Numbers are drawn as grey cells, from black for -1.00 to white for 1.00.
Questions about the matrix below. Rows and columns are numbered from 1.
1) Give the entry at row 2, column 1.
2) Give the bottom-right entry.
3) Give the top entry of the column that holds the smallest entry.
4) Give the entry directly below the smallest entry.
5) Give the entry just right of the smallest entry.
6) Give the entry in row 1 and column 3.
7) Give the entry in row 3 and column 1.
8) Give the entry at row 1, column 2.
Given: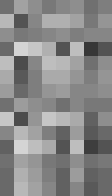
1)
0.44
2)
-0.18
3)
-0.12
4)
-0.12
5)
-0.35
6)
0.11
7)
0.11
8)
0.27
